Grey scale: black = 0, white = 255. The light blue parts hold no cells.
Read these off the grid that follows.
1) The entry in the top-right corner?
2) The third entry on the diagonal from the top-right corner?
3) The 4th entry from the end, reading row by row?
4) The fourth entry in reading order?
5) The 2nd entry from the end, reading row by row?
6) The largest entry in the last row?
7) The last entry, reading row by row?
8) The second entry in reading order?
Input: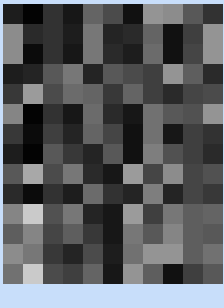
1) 50
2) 17
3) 94
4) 23
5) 63
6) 202
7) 88
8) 3

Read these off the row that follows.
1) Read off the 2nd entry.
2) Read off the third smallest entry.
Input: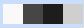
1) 70
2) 207

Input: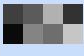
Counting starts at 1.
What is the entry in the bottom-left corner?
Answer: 10
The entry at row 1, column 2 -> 91
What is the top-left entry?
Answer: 63

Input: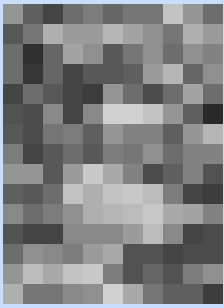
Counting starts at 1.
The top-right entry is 109
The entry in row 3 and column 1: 109
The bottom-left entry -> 175
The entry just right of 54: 102
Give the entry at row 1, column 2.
95
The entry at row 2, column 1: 88
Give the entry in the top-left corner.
149
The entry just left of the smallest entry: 95
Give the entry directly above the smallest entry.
109
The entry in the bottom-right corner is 60
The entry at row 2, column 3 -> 175
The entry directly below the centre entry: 169
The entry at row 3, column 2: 47
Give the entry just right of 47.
102
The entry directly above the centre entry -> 149
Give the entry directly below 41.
181
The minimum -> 41
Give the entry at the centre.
124
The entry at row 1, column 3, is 68

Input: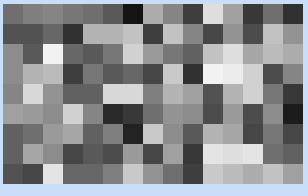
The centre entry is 127
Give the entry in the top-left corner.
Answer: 111
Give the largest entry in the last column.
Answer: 172
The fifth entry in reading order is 111
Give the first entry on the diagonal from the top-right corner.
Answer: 49
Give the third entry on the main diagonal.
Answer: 242
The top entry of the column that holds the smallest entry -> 20
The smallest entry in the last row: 62
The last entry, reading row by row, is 160
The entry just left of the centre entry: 216
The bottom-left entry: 82
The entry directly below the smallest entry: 194
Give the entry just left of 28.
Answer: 140
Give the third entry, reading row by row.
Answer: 133
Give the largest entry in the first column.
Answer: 160
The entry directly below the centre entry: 111
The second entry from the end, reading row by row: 194
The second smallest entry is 28
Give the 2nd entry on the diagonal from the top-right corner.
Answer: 194
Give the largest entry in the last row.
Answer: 228
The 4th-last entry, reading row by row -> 187
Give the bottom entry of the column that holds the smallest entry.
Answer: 201
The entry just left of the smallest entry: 89
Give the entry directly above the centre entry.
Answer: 70
